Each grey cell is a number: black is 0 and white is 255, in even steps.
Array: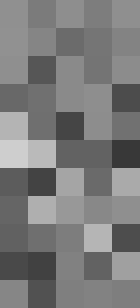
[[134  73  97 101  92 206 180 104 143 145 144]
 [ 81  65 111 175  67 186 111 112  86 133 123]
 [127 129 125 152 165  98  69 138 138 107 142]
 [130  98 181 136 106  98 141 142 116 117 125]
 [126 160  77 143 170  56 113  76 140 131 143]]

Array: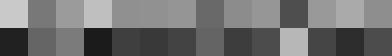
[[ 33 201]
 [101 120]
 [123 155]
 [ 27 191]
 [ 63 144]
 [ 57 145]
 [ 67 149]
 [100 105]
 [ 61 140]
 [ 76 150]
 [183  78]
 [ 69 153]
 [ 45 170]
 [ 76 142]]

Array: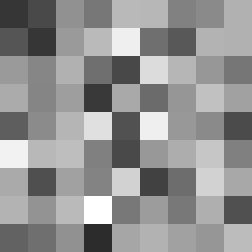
[[ 98 179 170 242  94 171 154  85  54]
 [111 147  79 184 139 133 134  54  73]
 [145 186 161 190 181 158 177 154 145]
 [ 44 255 131 128 224  57 111 186 119]
 [166 120 210  73  81 169  72 239 185]
 [178 156  65 152 239 107 220 111 183]
 [161 120 109 173 152 150 182  88 129]
 [150 175 210 198 138 193 151 179 138]
 [188  80 168 128  75 161 118 177 177]]

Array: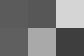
[[ 95  91]
 [169  87]
 [ 62 213]]

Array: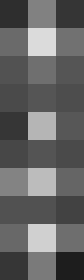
[[ 54 104  81 131  71  54  74  82 106  46]
 [122 208  81 188  84 181  85 111 219 129]
 [ 29 110  66 101  74  87  77  85 113  53]]

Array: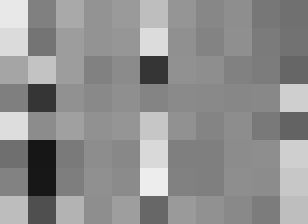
[[189 130 111 221 127 165 219 232]
 [ 79  23  22 140  53 195 116 128]
 [179 126 122 160 145 157 157 169]
 [142 144 141 145 137 129 147 147]
 [158 139 136 149 143 139 150 154]
 [103 237 217 198 132  53 220 190]
 [154 129 127 145 138 145 144 149]
 [145 127 127 132 137 142 131 135]
 [137 142 140 141 135 129 143 142]
 [124 140 142 121 136 124 123 119]
 [190 199 207  99 207 102 114 112]]

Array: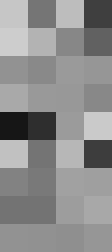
[[146 115 130 193  22 169 146 205 198]
 [145 115 121 116  46 153 137 179 117]
 [143 157 161 183 155 152 154 135 189]
 [150 168 159  61 202 136 150  97  63]]
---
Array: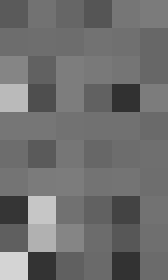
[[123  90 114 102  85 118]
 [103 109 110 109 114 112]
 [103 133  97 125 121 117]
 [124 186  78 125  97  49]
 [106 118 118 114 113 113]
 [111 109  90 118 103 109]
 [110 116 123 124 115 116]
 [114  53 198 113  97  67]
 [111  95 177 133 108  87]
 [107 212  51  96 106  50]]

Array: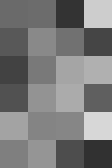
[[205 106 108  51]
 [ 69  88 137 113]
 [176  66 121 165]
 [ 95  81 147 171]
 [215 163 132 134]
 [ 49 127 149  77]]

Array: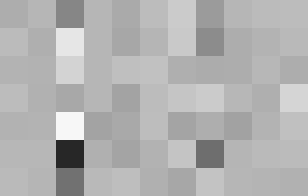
[[188 173 182 134 182 170 188 203 155 182 187]
 [185 187 175 230 182 167 181 201 140 173 179]
 [173 179 178 211 182 191 193 175 172 173 183]
 [213 188 177 168 182 163 188 197 203 183 175]
 [192 178 179 247 163 169 189 164 174 162 179]
 [187 183 183  39 176 164 178 196 110 181 186]
 [177 186 181 113 185 190 176 167 195 182 180]]

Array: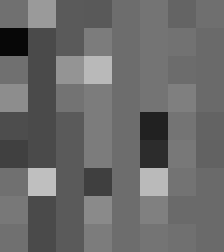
[[111 112 154  90  89 109 116 100]
 [106   7  74  90 124 109 116 114]
 [106 112  74 148 185 109 116 108]
 [106 141  74 115 124 109 116 127]
 [ 99  77  74  90 124 109  33 116]
 [ 98  64  74  90 124 109  44 120]
 [106 112 191  90  63 109 186 115]
 [106 120  74  90 138 109 128 106]
 [106 112  74  90 124 109 116 112]]

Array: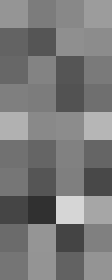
[[156 149 124 136]
 [140  99  85 143]
 [122 103 131  85]
 [111 127 124  82]
 [182 177 137 140]
 [101 113 101 129]
 [ 72 118  85 127]
 [166  69  48 214]
 [128 107 149  68]
 [148 117 148  98]]

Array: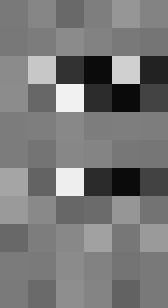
[[131 121 134 105 126 150]
 [117 120 124 139 130 121]
 [ 34 139 199  50  11 208]
 [ 67 140 103 241  44  10]
 [125 124 126 136 125 126]
 [118 124 116 135 132 119]
 [ 66 165  99 238  43  11]
 [115 154 137 103 107 150]
 [154 104 125 136 161 119]
 [121 123 122 139 130 116]
 [121 122 106 142 132  98]]
